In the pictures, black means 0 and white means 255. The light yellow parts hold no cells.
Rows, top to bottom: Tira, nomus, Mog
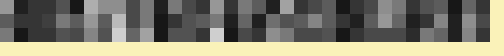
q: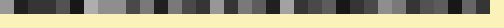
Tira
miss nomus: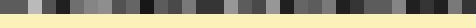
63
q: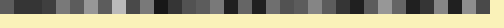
nomus
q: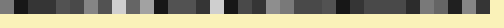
Mog
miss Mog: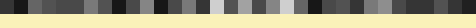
44
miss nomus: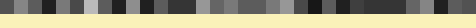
111

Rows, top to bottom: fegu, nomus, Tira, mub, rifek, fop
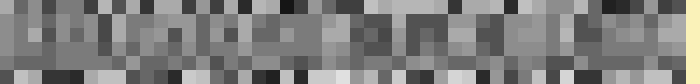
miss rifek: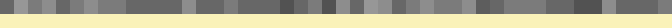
132
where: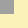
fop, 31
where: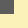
rifek, 47
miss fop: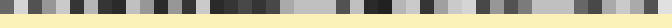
112

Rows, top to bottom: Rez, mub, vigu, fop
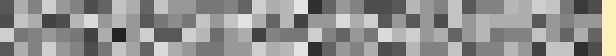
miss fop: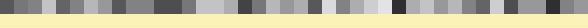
163
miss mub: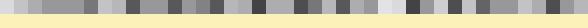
140
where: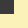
Rez, 41
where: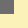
vigu, 15

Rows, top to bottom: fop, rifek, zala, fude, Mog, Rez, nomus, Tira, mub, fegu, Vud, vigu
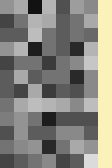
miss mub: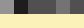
125
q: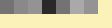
Vud
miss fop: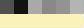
157
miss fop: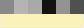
157
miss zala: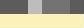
104

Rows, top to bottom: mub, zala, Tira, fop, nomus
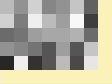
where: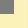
zala, 1
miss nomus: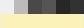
230
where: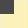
nomus, 5

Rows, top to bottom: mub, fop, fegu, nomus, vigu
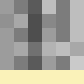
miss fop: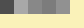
190
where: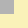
nomus, 3
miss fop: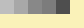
145
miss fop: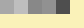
124
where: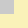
vigu, 5
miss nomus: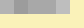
113

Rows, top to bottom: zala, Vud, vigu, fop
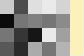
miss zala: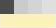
234
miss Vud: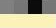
139
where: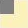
Vud, 2
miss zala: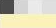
203
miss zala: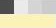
223
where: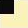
Vud, 0

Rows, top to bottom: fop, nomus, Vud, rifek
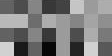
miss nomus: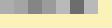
143
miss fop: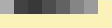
197

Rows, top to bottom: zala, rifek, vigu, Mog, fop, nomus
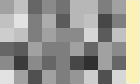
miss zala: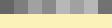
193
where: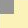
nomus, 5
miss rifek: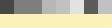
172
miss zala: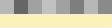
114

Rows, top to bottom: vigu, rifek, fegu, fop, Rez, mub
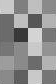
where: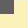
mub, 1
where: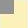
fop, 3
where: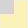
fegu, 2
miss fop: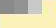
118
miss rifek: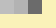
86

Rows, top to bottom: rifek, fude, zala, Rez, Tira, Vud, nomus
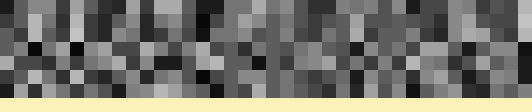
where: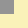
nomus, 32
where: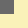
Vud, 24

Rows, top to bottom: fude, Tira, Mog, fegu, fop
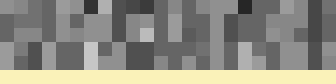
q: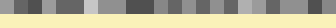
fop
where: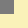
fegu, 1
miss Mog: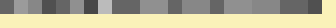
91
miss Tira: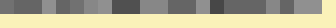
155
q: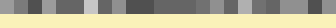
fegu
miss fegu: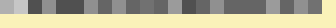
123

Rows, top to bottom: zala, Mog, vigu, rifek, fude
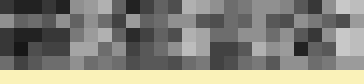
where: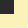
vigu, 9
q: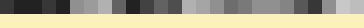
zala
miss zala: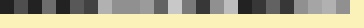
132

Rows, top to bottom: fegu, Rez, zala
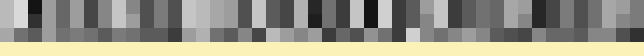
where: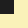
Rez, 22
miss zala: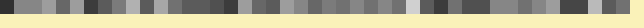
146

